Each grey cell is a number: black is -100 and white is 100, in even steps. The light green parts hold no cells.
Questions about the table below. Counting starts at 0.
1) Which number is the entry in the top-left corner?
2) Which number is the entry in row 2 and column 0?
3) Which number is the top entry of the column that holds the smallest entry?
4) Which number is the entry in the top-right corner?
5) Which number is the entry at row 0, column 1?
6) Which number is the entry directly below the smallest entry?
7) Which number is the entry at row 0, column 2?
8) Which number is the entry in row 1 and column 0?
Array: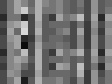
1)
-41
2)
-67
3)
5
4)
-18
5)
-8
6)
48
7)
28
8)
-41

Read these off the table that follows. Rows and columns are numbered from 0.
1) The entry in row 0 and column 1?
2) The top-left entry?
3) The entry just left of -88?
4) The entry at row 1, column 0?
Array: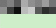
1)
1
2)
-9
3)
-52
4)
12

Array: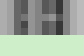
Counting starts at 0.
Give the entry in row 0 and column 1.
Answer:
26
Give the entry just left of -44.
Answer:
-19
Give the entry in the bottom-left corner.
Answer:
36
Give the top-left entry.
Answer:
36
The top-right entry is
47
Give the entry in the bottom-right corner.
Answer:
47
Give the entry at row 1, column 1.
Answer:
26
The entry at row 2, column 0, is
36
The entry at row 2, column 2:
-19
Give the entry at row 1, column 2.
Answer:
-19
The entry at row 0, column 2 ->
-19
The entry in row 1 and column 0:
36
